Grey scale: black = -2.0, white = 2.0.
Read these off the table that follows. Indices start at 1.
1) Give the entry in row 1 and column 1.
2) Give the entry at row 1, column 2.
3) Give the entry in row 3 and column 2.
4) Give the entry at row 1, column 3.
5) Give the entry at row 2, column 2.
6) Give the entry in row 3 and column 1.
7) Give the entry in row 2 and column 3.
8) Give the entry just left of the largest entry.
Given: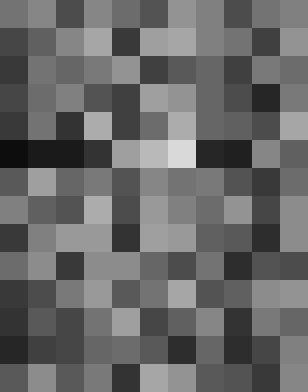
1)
-0.2
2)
0.1
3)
-0.2
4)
-0.8
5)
-0.5
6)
-1.1
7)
0.1
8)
0.9

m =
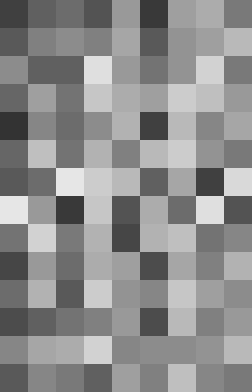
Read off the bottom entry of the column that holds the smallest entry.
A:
-0.6
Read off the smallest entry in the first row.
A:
-1.1
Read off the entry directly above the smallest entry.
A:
-0.4
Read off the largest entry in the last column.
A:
1.4
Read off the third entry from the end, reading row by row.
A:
1.0
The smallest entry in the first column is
-1.2
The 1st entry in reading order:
-1.0
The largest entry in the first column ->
1.6
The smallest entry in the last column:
-0.7
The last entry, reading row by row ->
-0.1
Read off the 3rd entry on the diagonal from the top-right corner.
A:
0.3
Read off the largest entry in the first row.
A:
0.7
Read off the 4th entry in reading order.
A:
-0.7
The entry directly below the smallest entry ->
-0.4
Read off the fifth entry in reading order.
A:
0.4
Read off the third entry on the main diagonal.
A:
-0.5
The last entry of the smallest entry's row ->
0.6
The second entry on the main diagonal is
0.0
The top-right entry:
-0.1

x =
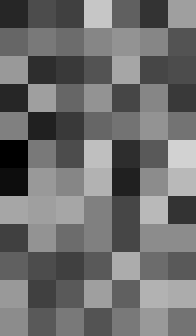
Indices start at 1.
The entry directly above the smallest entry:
0.0
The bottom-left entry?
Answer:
0.2
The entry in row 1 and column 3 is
-1.0
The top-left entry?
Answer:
-1.4
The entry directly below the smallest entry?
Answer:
-1.8
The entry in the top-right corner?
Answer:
0.5
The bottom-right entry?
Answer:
-0.2
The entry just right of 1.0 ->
-1.3
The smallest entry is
-2.0
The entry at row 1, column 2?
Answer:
-0.8
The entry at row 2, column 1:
-0.4
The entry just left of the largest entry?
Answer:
-0.6
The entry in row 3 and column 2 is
-1.3
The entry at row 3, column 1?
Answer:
0.4
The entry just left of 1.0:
-0.8
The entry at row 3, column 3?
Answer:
-1.1

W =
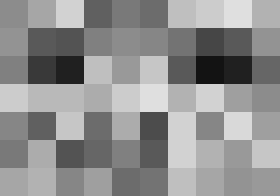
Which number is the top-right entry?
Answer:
0.8
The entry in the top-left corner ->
0.2
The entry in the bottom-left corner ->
0.6
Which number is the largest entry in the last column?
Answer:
1.1
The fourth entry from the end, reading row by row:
1.0
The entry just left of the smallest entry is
-0.6
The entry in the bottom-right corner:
0.4
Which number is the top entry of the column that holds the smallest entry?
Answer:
1.2
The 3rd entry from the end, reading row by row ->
0.6
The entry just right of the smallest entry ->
-1.5
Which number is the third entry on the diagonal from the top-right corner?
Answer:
-1.7
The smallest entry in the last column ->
-0.4
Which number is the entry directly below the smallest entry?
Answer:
1.3
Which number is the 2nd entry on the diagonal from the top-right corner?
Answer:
-0.6
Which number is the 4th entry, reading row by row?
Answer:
-0.5
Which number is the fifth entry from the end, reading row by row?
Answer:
-0.2
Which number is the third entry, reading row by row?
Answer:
1.3

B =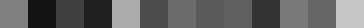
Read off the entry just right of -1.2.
-0.1
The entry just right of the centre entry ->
-0.6
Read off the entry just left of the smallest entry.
0.0

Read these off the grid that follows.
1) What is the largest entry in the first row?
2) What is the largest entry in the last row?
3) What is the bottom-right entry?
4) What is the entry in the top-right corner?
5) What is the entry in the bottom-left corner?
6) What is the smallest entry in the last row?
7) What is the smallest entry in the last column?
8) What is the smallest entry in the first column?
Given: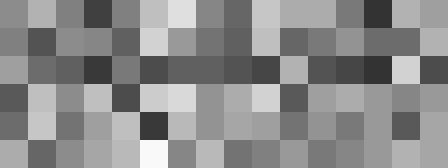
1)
1.5
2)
1.9
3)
0.6
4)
0.5
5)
0.7
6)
-0.4
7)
-0.8
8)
-0.6

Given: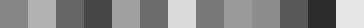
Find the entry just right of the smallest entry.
1.6
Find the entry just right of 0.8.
-0.4

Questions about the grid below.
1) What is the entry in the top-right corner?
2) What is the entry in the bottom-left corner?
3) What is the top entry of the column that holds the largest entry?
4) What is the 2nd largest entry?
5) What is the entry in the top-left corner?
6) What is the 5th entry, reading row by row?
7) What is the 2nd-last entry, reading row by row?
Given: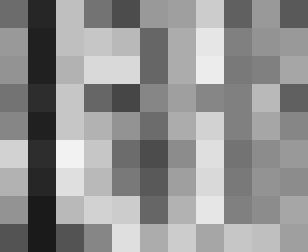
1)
-0.6
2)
-0.7
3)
1.0
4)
1.7
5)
-0.3
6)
-0.8
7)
1.0

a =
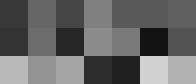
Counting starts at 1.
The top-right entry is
-0.5
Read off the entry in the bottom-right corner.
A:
0.8
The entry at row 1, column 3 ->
-0.9
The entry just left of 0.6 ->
0.3
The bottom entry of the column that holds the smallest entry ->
1.3
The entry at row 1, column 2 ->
-0.4

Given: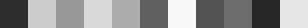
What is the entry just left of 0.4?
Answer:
1.2
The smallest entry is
-1.4

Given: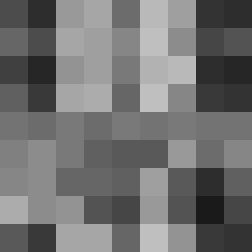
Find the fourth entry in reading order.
0.6
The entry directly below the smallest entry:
-1.1
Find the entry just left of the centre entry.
-0.3
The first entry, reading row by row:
-0.8
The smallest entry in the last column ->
-1.4
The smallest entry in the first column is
-1.0
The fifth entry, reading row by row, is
-0.3
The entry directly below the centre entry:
-0.6
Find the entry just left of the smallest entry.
-0.7
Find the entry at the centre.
-0.1
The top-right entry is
-1.3
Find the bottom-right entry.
-1.2
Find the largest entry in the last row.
1.0
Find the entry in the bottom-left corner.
-0.6
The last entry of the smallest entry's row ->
-0.9
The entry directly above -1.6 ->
-1.3
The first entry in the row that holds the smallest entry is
0.7
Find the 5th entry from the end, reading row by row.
-0.4
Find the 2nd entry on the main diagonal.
-0.8
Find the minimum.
-1.6
